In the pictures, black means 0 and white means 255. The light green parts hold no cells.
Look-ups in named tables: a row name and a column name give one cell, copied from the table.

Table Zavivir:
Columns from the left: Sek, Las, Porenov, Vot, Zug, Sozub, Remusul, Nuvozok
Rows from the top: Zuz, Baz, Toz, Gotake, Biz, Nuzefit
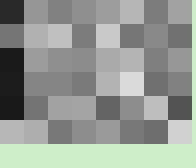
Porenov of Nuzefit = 120
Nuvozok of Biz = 83
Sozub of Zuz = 182
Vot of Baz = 124
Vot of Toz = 140
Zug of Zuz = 157
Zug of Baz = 201
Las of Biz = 116
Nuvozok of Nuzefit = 209
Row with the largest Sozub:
Gotake

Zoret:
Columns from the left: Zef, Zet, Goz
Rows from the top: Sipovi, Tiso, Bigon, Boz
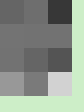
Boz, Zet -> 122
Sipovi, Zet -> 110
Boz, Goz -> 210
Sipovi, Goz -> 55
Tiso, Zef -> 115
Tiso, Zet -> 114
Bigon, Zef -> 114
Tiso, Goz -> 114
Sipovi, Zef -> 101
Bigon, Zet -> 101
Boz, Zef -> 152
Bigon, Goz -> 84

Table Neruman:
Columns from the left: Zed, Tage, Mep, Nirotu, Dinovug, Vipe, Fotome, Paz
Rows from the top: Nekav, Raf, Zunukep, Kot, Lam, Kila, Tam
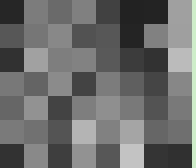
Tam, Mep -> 62
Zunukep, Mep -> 126
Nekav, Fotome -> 35
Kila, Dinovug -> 129
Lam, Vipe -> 121
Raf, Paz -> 159
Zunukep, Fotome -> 50
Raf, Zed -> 87
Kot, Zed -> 120
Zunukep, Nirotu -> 130
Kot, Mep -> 139
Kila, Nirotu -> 180
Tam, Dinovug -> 87
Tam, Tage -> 137
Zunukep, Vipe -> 60
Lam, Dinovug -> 143
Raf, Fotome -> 129
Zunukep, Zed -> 49
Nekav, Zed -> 38
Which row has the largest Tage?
Zunukep

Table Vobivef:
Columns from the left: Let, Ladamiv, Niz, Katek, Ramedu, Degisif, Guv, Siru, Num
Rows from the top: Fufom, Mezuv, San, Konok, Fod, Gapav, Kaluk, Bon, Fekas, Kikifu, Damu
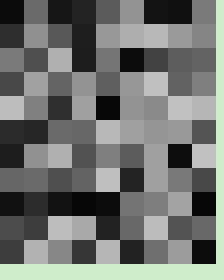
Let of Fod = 189
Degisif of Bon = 35
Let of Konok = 72
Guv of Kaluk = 159
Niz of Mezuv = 87
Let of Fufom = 11
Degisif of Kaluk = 92
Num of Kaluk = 193
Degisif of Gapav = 160
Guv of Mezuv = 184
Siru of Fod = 193
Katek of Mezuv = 30
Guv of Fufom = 19
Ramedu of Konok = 95
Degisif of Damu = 33
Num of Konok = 127
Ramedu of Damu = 182
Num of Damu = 12
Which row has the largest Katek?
Kikifu

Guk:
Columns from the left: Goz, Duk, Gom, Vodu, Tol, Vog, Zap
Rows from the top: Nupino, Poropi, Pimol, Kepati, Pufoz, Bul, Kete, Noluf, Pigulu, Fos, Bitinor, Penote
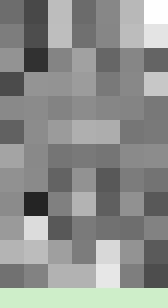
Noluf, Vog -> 124
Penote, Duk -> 130
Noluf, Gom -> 99
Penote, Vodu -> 178
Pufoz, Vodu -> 140
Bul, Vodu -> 175
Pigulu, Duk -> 36
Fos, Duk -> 220

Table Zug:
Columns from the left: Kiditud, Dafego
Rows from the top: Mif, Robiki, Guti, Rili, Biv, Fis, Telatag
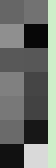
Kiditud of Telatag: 17
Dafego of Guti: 87
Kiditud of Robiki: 143
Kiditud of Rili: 128
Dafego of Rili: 69
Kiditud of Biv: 120
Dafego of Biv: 66

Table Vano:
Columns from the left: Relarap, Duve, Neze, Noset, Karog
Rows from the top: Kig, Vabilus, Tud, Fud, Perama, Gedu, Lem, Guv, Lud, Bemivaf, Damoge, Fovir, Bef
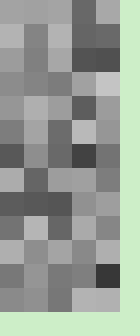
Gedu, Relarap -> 125
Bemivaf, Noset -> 170
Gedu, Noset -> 185
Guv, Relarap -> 172
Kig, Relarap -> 163
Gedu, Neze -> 108
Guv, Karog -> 125
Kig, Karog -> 168
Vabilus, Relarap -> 179
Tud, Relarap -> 156
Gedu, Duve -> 164
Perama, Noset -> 93
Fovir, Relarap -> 120
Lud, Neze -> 85
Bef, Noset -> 179
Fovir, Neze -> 121
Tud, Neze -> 167
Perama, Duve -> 175
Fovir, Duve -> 149

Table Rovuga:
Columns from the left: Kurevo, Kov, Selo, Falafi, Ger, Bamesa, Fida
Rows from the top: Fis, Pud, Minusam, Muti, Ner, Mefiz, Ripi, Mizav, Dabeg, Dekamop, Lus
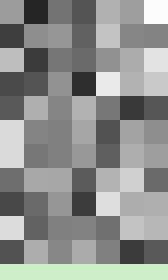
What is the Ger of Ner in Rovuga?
119
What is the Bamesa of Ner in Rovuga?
57
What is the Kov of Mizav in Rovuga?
168
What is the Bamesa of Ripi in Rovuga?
174
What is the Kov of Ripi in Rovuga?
119
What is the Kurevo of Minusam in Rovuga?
190
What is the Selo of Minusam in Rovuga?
118
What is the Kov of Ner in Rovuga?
175
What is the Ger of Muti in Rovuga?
234
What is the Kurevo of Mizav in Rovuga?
110
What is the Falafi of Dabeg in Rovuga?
60
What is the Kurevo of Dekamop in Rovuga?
220
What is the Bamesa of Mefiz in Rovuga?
163
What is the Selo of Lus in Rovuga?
135

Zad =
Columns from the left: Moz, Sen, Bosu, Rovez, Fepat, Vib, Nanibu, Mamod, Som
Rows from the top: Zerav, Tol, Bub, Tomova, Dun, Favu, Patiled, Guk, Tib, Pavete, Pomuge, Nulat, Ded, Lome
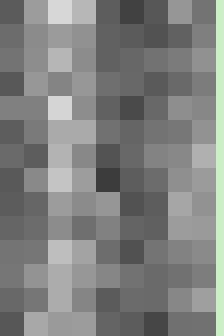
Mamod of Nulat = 113
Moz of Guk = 89
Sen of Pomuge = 118
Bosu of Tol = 155
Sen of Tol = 139
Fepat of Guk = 60
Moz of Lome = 87
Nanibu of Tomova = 90
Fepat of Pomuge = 109
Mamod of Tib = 166
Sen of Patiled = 93
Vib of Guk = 93
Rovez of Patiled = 136
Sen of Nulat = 147
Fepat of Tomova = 111
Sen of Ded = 118
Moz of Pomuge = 116
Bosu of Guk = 196
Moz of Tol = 108

